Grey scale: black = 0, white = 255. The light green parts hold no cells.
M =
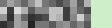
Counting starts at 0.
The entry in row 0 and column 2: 135
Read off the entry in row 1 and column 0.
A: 207
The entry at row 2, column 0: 147
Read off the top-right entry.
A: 177
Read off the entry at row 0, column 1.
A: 162
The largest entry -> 220
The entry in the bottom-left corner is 49
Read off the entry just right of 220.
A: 177
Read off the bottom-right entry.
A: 90
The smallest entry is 36
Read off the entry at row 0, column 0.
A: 119
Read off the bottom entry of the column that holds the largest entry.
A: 162

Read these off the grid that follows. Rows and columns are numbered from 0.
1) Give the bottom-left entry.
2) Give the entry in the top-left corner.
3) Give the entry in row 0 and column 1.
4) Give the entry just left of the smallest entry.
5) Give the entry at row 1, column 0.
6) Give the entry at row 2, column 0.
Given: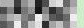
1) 89
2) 176
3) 176
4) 147
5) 77
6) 131

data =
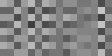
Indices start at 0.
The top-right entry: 118
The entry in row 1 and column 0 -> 102
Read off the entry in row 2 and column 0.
156
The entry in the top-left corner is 172
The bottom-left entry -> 118
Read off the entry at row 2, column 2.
76
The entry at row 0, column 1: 156
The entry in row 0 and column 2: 90
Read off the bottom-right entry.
102
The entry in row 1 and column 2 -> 172

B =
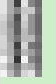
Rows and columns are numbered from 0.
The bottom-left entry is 243
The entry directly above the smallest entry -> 94
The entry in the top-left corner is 227
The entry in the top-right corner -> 106
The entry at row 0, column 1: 172
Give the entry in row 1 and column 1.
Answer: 172
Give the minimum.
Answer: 51
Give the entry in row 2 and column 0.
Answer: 212
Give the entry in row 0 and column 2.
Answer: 64
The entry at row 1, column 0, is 227
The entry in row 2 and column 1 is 159

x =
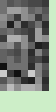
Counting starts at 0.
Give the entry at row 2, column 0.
143
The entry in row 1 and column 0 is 113
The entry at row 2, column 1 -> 113
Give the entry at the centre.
143
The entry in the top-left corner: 113
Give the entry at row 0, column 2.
98
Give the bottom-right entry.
58
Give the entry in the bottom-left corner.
129
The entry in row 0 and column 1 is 85
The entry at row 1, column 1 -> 159
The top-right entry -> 58

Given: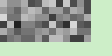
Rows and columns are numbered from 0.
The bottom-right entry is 156
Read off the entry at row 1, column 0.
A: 156
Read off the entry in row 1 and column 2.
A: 103
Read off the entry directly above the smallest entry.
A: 116
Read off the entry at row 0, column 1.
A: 144
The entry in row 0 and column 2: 144
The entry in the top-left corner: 187
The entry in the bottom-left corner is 77
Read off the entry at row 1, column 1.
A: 130
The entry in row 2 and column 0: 215
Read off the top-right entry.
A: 77
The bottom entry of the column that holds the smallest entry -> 130
